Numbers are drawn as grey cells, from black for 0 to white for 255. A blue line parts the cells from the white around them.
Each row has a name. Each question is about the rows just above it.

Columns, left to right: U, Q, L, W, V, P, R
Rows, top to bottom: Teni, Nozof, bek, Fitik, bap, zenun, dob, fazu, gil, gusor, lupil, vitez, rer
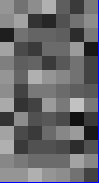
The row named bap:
[127  94 100  58  88 114  66]
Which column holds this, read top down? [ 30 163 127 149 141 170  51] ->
U
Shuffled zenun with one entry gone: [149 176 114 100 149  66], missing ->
[135]
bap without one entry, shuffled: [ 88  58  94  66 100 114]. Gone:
[127]
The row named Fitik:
[163  74  58 107 107 155  24]

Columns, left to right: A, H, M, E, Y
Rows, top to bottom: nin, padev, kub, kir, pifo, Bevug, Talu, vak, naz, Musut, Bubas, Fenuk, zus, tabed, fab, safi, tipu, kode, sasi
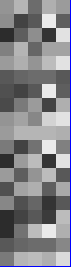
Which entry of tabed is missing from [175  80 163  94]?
[169]
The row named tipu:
[ 44 114 188 234 175]
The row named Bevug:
[ 88 102 108 108  88]

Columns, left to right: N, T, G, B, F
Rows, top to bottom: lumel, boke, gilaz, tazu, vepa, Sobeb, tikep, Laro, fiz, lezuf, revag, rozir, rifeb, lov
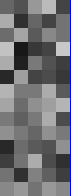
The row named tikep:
[180 121 121 172  90]
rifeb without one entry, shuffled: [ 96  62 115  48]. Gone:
[129]

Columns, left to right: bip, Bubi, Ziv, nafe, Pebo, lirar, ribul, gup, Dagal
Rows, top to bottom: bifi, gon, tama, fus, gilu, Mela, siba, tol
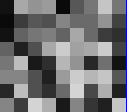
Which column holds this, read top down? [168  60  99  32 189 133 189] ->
Bubi
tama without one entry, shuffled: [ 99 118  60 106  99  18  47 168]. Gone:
[126]
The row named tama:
[ 18  99 118 126  99 168 106  60  47]

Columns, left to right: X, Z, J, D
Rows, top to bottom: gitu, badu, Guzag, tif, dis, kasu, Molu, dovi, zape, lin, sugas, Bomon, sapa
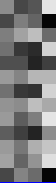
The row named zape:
[154  93 126 228]
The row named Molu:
[113  56  50 210]
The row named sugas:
[154 119 175 197]
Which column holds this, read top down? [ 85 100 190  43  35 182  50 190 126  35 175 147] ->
J
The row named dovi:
[147 140 190 169]

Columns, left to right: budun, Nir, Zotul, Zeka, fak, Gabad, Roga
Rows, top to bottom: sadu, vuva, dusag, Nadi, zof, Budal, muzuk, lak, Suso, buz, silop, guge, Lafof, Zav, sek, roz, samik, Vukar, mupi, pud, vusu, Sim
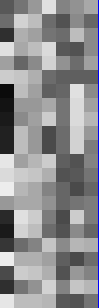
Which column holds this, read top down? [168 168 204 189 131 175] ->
Zotul
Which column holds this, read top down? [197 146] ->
Zotul

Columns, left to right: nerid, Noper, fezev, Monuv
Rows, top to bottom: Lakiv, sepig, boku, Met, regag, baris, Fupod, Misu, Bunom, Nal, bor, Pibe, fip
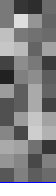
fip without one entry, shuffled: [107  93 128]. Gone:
[87]
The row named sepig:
[121 222 149 100]

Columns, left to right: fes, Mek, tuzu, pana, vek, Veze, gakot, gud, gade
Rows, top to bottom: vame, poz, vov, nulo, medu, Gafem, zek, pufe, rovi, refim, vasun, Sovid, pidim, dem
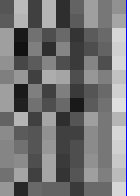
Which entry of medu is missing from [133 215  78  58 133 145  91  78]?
[71]
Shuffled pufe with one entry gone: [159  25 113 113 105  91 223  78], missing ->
[32]
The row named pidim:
[113 165  64 165  52  85 159 127 187]
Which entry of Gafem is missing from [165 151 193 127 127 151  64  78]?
[173]

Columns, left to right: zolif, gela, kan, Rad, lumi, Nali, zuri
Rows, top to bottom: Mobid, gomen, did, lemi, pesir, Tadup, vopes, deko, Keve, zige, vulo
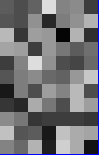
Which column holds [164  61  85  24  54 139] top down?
zolif
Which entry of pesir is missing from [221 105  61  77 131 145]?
[69]
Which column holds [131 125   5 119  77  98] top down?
lumi
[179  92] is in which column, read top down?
Nali
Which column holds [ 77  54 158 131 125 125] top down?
gela

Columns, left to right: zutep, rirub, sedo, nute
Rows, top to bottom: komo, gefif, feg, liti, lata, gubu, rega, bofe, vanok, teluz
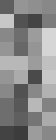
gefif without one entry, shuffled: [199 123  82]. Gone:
[67]
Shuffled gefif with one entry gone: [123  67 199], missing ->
[82]
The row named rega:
[136  82 136 178]
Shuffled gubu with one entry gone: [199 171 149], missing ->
[74]

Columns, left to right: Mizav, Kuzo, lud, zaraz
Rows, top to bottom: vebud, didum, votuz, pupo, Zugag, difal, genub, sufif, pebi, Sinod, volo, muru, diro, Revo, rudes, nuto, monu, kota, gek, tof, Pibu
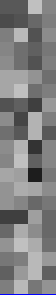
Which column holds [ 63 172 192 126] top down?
Kuzo
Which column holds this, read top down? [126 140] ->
zaraz

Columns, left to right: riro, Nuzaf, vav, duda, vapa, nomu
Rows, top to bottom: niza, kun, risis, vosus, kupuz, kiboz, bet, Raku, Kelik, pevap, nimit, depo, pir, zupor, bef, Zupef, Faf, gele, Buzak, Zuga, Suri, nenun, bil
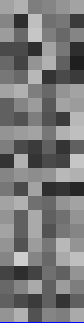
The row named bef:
[163 177 112 104 148 163]
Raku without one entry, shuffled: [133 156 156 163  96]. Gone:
[89]
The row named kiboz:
[119 104 184  52  74  59]
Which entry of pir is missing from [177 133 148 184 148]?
[141]

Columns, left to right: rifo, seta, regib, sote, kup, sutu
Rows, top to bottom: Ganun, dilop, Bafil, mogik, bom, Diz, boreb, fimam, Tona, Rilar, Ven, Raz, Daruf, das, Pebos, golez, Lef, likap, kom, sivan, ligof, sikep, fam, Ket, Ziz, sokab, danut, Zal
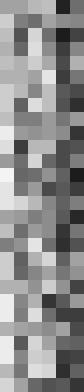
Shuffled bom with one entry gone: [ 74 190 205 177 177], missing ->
[169]
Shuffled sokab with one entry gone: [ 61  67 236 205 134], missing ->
[197]
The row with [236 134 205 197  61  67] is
sokab

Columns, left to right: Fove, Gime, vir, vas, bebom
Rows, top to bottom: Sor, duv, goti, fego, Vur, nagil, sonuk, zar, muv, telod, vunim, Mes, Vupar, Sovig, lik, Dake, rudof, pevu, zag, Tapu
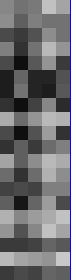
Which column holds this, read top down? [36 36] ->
vir
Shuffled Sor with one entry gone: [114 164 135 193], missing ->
[121]
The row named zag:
[185 164 156 148 200]
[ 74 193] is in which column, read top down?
bebom

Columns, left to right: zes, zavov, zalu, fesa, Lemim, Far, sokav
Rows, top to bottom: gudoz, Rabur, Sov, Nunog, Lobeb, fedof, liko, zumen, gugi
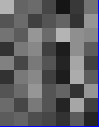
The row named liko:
[ 84 107 150  84 100  50 150]
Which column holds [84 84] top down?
fesa

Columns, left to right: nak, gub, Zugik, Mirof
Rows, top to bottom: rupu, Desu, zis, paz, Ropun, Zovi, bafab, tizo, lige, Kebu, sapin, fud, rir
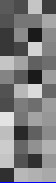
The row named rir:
[ 47 184 177 169]
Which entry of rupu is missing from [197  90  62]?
[76]
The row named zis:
[ 55 139  26 139]
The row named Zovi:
[132  90  26 157]
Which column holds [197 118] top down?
Zugik

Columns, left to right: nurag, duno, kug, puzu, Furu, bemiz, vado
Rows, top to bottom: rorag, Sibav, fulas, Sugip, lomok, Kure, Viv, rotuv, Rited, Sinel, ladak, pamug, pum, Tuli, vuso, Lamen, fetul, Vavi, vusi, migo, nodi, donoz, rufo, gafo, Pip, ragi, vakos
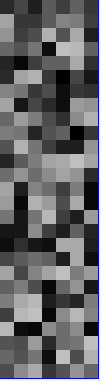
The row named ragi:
[103  83 117  14 191  77 177]
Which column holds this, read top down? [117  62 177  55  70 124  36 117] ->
kug

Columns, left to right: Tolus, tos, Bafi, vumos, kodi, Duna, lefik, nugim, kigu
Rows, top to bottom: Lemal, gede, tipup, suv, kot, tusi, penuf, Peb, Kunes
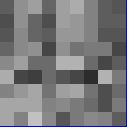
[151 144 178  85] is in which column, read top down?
kodi
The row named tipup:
[ 85 137 101  93 151 151 130  85  85]
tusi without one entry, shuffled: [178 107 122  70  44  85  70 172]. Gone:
[62]
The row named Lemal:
[ 93 144 159 101 159 172 130  93  85]

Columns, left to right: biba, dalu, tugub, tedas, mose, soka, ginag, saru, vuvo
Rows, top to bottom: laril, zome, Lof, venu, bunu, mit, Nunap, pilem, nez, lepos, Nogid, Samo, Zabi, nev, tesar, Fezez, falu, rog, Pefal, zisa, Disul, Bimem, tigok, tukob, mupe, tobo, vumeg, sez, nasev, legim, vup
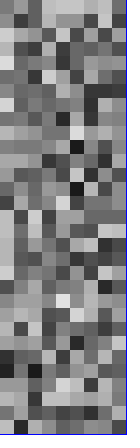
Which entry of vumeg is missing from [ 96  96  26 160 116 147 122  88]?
[34]
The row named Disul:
[ 80 129 168  96 122 129 176  41  88]
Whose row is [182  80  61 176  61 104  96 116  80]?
venu
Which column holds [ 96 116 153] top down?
dalu
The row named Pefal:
[182  88  80 135 110  55  80  67  88]

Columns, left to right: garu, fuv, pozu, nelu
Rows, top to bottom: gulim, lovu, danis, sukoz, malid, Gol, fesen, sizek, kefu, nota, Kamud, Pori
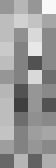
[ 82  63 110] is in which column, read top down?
fuv
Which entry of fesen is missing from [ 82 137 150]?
[182]
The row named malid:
[189 130  82 137]
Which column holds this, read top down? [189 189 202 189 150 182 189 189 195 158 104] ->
garu
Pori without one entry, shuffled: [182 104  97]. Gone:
[174]
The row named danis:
[189 144 217 137]

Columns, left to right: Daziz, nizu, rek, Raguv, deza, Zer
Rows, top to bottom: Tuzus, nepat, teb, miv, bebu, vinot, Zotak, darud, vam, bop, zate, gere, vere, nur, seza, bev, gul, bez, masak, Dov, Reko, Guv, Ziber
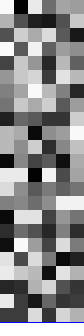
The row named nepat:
[178  81  31  23  81 200]
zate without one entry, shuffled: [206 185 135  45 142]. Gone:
[193]

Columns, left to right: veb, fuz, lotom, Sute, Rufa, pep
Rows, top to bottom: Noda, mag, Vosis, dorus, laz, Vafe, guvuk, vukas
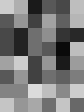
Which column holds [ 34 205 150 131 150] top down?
fuz
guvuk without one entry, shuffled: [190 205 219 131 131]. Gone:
[137]

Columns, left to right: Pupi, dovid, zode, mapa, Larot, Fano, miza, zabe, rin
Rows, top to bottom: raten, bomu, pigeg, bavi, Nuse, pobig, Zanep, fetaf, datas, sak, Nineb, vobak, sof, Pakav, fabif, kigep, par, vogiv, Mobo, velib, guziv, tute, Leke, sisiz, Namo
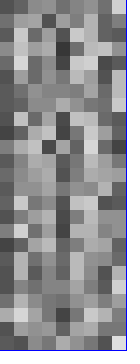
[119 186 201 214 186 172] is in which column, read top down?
miza
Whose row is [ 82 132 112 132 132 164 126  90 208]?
guziv
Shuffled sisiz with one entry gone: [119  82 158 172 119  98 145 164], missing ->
[152]
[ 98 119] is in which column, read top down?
Fano
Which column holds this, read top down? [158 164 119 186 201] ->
miza
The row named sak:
[ 68  98 172 193  68 119 201 158  98]

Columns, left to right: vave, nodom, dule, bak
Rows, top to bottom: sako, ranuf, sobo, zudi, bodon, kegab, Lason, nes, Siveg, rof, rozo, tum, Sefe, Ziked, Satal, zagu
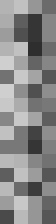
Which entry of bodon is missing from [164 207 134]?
[100]
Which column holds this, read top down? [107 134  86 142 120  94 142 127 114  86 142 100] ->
bak
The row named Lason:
[207 142  80 142]
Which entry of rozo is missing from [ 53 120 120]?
[127]
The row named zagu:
[ 74 185 150  86]

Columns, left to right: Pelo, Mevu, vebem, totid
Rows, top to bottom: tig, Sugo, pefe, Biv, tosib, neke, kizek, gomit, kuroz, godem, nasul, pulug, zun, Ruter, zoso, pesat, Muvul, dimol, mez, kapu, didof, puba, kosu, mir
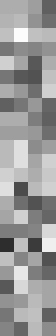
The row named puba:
[146 152 186 165]
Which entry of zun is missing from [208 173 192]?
[200]
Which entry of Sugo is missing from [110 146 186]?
[179]
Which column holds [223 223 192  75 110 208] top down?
Mevu

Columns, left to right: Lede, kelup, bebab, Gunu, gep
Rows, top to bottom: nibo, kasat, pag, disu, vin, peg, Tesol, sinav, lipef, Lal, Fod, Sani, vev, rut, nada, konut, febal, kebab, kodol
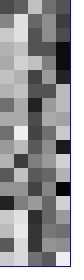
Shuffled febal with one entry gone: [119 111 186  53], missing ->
[232]
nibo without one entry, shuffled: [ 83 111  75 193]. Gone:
[95]
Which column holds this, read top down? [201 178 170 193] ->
Lede
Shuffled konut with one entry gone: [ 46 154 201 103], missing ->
[224]
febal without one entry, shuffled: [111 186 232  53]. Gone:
[119]
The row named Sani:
[178  61 126 154 209]

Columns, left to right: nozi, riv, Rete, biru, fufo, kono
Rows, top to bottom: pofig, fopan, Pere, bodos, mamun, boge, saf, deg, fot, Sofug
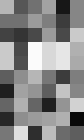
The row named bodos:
[202  73 251 216 230 176]
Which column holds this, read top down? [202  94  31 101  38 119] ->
nozi
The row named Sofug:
[119 223  46 188 107  94]
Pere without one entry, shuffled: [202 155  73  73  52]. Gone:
[66]
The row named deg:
[101 176 101  31 148 210]
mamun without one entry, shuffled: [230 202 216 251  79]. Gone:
[170]
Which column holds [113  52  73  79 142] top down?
riv

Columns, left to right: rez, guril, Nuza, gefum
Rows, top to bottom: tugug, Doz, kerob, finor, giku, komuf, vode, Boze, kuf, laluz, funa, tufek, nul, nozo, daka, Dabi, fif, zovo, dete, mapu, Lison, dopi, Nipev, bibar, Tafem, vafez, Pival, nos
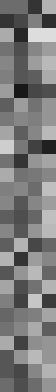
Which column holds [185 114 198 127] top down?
Nuza
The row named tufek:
[114  52 149 165]
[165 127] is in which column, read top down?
rez
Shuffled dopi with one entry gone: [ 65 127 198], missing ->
[59]
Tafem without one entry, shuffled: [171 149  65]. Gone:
[142]

